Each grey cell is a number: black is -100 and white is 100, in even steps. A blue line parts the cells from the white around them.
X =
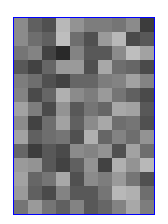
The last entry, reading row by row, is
-2
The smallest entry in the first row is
-53
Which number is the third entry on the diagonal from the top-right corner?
9
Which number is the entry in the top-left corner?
9
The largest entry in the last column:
44
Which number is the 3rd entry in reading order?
-37
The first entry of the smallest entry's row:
-8
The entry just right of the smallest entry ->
3
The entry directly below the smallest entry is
21
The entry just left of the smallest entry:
-48
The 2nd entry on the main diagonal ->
-14
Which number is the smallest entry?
-68
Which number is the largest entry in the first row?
44
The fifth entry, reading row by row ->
15
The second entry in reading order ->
-25
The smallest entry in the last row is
-31
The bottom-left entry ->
-8
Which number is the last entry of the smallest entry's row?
27
